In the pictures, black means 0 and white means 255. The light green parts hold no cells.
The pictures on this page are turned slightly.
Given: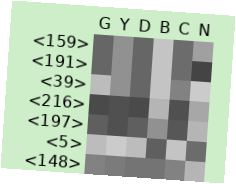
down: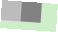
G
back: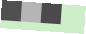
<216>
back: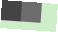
<191>
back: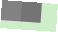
<148>
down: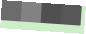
C
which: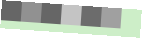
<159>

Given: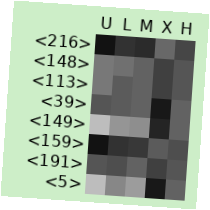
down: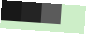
X
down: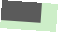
L
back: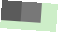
<113>
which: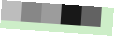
<5>
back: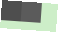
<159>

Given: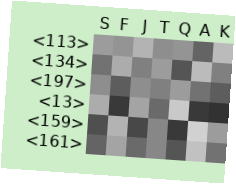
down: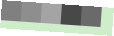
J
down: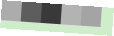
F

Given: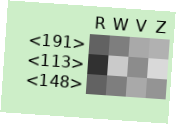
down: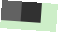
R
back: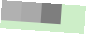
<191>
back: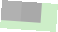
<191>

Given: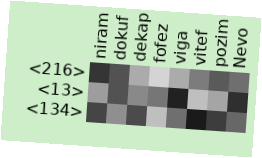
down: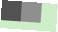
dokuf
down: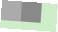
dekap
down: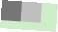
fofez
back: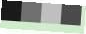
<134>
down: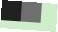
viga

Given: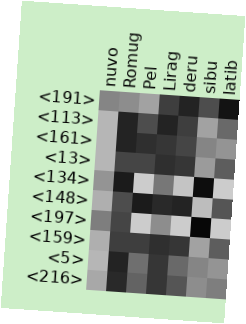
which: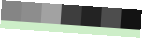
<191>
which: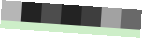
<113>
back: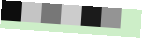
<134>
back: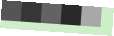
<216>
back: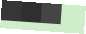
<13>
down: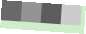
latib
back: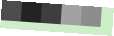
<191>

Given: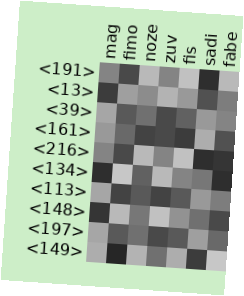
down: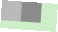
noze
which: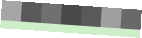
<197>
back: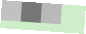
<148>
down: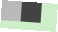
zuv

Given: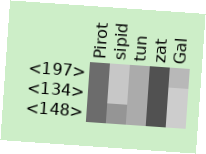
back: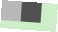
<197>
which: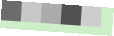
<134>
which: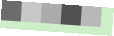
<197>
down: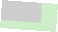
Gal
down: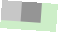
sipid
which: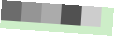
<148>

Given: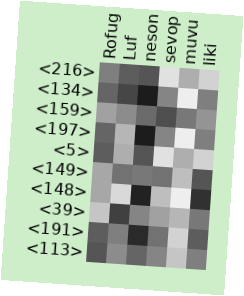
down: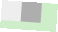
muvu
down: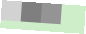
liki
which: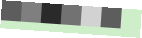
<191>

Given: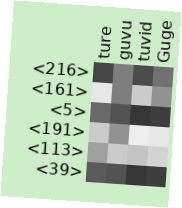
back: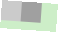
<113>
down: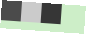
tuvid
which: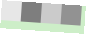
<161>
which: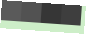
<39>

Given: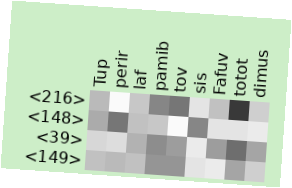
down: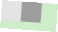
Fafuv
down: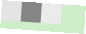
sis
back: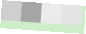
<149>
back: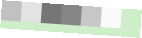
<216>
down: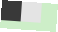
totot

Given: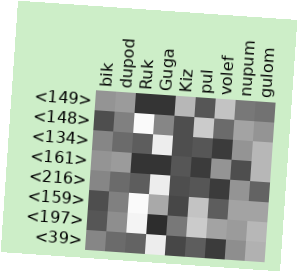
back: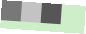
<149>
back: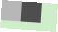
<161>
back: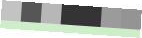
<149>
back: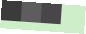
<39>
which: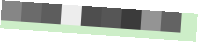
<216>
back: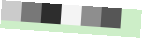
<197>
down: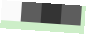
Ruk

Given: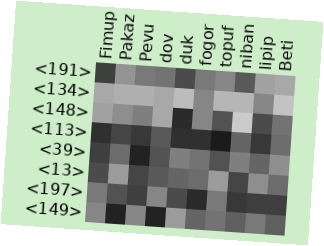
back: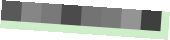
<191>
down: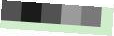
topuf
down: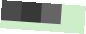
lipip

